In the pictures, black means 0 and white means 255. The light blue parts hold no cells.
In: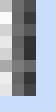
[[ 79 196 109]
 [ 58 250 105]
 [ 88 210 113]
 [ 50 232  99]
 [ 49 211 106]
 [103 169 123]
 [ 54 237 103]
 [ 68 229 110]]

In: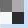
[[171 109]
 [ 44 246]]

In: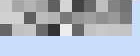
[[114 204 166 179 161  96 213  67 106 191 131]
 [123 209 209  96 188 179 121 150 159 144 153]
 [195 102 192 196 106  50 237 103 194 200 197]]

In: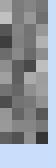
[[119 167 123 132]
 [111 193 124 151]
 [150  86 132 115]
 [177  62 129 116]
 [141 108 137 107]
 [190 141  93  73]
 [157 159  95 171]
 [159 114 102 143]
 [144  77 115 120]
 [ 87 150 101 127]
 [120 153 134 134]
 [ 53  96  82 142]]

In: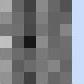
[[ 82 173 101  65 138 103]
 [100 141 109  76 128  99]
 [133 116 112  73 117 100]
 [111 192  90  23 140 104]
 [109 133 108  92 121 110]
 [102 158  95 108 119 133]
 [112 146 105  65 127 102]]

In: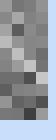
[[146 154 118 125]
 [138 136 167 130]
 [125 163  93 138]
 [136 186 148 134]
 [110 136 190 134]
 [116 131 155 194]
 [198 110 110  80]
 [138  95 129 132]
 [ 81 148  99 108]
 [154 120 118  63]]
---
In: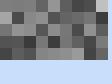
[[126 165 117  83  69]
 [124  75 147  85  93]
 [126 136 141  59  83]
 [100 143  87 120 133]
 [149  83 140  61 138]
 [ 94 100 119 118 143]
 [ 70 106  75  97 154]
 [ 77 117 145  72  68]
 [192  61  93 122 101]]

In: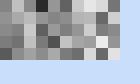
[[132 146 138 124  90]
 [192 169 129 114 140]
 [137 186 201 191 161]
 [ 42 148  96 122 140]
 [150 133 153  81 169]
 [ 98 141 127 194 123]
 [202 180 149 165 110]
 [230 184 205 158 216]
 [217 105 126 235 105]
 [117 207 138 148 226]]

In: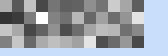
[[174  51 197 128]
 [ 89  59 168 198]
 [194 125  71 105]
 [ 72 254  98 171]
 [117 130 145 191]
 [ 95 112  77 177]
 [ 98 183 109 161]
 [143 103 164 228]
 [116 161 189  79]
 [204 109 183 107]
 [166 148 112 151]
 [ 93 227 137  73]]

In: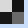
[[217  24]
 [ 20 105]]

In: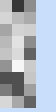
[[200 213 165 185 196 147  79 123 215]
 [ 55 186 211 226 218 247  80  80 168]
 [141 171 207 140  98 203 198 159  99]]

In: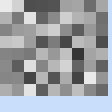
[[234 178 132 195 132 138 134 174]
 [210 121 155 201 129  93 136 150]
 [ 78 226 159 157 121 222  69 227]
 [ 80 100 187  83 183 133 183  94]
 [ 83 137 206 124 152 183  85 182]
 [161 207 141  70 193 211 171 142]
 [165 179  93 187  53  99  67 190]
 [109 168 152 176 164 158 233 136]
 [166 111 115  77 176  97 149 105]]

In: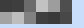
[[ 60 163]
 [ 62 189]
 [107 129]
 [194  63]
 [157  58]
 [ 78  72]]

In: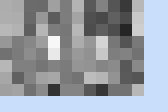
[[173 174 184 151 113 183 167 159]
 [169 173 178 125 123 128  97 163]
 [107 105  95 135 141 128 131 113]
 [106 151 182 157 126 117 162 138]
 [160  92 124 247 233 130 167  50]
 [124 125 119 121 131 123 122 132]
 [180 164 183 172 153 149 115 132]
 [ 89  80  77 151 145 147 188  87]
 [130  73  95 212 199 133 181  54]
 [ 85  96  77 119 126 139 147 114]
 [ 57  75  37  84 130  88  90 114]
 [183 201 206 121 114 137  85 183]]

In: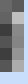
[[104  99  61  84  62  86]
 [ 90 191 137 133 148 172]]
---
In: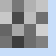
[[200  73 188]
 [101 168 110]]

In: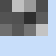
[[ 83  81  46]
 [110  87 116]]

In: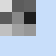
[[ 90 135  29]
 [192 161 151]]

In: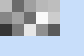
[[134 162 110]
 [ 53 122 230]]

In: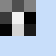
[[ 57 240   0]
 [  4 211  26]]

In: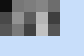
[[ 73 146  93]
 [ 85 121  65]]

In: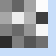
[[167 237 181]
 [129 105 149]]

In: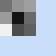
[[155  20 105]
 [241  77  95]]

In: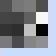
[[ 68  67  96]
 [ 51  46 193]]
